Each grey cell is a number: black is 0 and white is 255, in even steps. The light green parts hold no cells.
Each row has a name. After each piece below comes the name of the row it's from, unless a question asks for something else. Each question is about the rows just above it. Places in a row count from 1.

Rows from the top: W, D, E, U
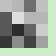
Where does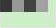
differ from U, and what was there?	2, [140]
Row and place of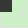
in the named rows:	U, 1
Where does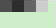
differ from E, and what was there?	1, [88]
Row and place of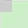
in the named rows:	E, 4
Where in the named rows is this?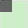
E, 3

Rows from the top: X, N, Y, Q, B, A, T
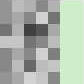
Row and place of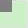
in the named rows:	B, 5
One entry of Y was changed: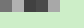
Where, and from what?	4, [85]
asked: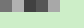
Y

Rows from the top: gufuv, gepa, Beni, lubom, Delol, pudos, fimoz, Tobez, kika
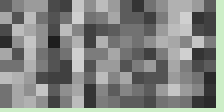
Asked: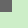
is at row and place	fimoz, 8
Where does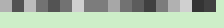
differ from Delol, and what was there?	1, [167]
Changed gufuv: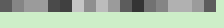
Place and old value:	14, [143]
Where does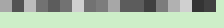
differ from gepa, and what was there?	5, [83]
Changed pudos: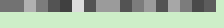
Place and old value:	7, [208]
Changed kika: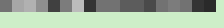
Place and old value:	9, [124]

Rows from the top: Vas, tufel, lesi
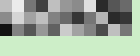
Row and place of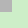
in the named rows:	tufel, 9
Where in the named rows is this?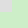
Vas, 8
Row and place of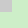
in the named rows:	lesi, 6

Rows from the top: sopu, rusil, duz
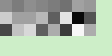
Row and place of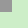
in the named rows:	sopu, 8
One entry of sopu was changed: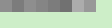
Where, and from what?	7, [161]
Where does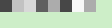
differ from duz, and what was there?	6, [59]
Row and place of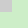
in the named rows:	rusil, 1
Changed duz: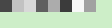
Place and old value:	8, [172]
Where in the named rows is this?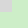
duz, 3
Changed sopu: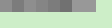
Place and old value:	7, [161]

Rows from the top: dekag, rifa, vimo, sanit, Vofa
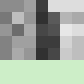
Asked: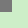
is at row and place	rifa, 1
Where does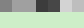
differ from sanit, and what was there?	5, [60]
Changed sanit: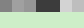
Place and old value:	3, [160]
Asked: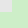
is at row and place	vimo, 6
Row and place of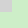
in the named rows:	sanit, 6
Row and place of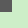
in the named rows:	rifa, 5
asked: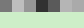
rifa

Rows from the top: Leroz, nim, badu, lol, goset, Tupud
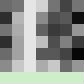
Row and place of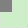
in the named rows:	lol, 6
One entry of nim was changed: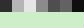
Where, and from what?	6, [88]
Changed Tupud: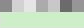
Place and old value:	2, [200]
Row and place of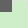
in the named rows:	badu, 4

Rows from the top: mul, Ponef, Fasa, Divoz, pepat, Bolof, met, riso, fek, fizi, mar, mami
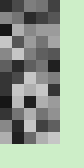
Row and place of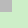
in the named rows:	fek, 2
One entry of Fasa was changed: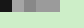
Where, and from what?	2, [175]
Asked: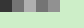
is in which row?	fizi
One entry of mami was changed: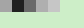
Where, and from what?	1, [175]
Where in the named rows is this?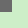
mami, 3
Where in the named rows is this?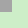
Divoz, 5

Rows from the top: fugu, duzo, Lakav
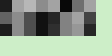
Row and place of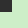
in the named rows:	Lakav, 5
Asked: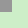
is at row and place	Lakav, 7

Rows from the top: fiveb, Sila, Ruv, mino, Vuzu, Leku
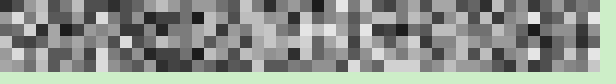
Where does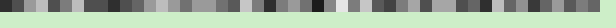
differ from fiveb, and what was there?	50, [113]
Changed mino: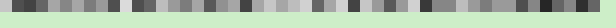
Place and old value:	13, [113]
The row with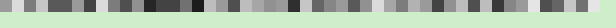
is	Vuzu
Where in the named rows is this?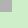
Vuzu, 35

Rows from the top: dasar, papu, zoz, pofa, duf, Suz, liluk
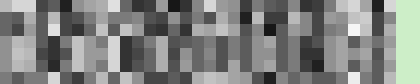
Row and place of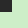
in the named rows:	Suz, 5
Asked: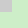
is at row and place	papu, 31
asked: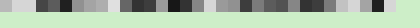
dasar
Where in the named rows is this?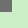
pofa, 32

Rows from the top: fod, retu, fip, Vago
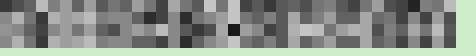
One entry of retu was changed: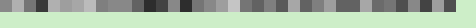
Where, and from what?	34, [67]
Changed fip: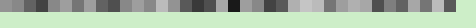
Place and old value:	15, [136]
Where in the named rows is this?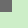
retu, 32
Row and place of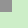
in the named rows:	fip, 1
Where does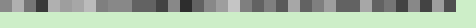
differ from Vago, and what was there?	21, [117]

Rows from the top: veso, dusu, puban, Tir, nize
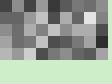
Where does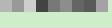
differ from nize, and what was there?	4, [78]
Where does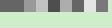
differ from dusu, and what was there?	9, [130]
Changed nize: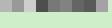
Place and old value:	6, [141]

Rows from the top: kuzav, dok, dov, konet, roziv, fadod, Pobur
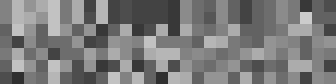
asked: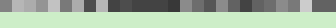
dok
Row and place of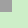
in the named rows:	roziv, 8
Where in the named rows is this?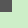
dok, 18

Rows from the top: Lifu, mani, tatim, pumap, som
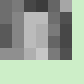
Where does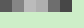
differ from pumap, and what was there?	5, [101]
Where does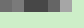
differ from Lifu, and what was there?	4, [60]

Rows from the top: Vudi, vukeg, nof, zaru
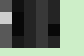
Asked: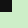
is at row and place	Vudi, 2
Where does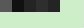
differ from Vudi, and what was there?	4, [56]

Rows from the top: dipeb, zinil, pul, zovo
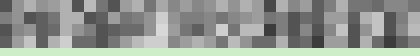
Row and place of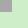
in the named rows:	dipeb, 14
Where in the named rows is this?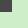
dipeb, 23

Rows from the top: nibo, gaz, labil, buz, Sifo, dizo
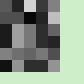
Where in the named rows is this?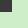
nibo, 4
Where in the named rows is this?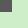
nibo, 1
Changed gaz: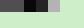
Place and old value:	5, [190]
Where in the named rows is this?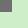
Sifo, 2

